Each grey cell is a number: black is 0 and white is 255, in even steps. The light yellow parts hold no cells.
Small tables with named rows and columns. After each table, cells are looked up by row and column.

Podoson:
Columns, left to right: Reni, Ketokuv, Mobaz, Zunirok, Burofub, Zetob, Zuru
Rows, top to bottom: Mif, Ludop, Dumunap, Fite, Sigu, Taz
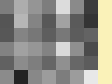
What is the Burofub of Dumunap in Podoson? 120
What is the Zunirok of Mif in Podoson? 125
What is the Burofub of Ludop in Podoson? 162
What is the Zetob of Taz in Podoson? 156
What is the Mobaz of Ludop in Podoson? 132
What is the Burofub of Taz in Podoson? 125
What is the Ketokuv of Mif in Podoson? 173
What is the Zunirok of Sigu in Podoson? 102
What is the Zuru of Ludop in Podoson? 52
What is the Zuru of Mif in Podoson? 60

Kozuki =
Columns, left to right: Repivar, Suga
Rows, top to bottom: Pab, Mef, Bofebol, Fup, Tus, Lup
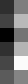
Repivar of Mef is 66
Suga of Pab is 126
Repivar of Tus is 70
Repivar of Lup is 91
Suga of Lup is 132
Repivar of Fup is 48
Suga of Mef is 185
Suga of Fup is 180
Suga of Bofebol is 116
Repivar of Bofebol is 1
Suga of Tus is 251
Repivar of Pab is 47

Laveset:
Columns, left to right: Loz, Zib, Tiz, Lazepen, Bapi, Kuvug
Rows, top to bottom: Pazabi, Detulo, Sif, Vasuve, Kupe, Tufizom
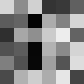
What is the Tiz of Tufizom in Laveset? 206
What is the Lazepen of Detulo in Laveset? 172
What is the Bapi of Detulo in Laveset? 130
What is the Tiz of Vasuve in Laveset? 6
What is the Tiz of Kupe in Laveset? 7
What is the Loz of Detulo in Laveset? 92
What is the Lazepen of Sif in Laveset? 203
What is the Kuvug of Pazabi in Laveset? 96
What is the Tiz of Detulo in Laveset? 3
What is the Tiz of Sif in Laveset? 143
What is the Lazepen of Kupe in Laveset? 159
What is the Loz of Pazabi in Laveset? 214
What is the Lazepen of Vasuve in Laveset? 178
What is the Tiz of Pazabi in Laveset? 209
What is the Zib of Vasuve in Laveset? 92
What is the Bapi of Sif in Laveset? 237

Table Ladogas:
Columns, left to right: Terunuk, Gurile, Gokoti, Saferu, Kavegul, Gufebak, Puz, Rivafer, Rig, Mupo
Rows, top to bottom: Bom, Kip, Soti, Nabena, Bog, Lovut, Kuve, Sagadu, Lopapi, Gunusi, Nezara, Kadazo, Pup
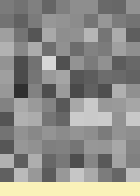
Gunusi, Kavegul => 139
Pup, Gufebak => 198
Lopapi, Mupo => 200
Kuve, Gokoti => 130
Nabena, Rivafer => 123
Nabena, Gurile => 136
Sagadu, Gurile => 170
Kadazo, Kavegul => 120
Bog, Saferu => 215
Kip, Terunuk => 115
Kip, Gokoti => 123
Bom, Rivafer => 105
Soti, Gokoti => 85
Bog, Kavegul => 80
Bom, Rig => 103
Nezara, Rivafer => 150
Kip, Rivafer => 151
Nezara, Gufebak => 117
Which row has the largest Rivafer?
Lopapi

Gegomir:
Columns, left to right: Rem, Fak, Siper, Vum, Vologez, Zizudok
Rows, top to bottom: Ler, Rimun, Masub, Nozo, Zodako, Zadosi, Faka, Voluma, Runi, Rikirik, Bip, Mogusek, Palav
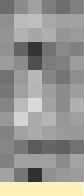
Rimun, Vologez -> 160
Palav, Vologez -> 153
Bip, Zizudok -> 114
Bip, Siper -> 91
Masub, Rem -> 148
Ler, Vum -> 125
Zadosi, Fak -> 154
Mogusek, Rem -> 129
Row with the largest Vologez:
Rimun

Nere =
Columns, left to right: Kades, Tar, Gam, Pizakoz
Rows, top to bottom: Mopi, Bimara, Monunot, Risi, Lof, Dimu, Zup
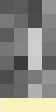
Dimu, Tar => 105
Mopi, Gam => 73
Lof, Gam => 203
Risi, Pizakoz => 118
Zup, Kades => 94
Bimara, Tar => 105
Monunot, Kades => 91
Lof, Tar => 59
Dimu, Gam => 122
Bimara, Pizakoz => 133
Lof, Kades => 104
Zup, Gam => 176
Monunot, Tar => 130
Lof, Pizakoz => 87

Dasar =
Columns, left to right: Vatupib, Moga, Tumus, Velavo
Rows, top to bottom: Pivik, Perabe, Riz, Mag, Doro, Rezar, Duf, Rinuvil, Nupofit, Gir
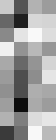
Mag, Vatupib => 240
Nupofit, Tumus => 220
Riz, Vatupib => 137
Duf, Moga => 77
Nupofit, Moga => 126
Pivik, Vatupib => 202
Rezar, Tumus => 141
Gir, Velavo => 186
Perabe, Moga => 31
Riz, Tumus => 249
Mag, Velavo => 150
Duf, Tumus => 174
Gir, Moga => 110
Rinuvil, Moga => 12
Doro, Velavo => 212
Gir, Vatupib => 58

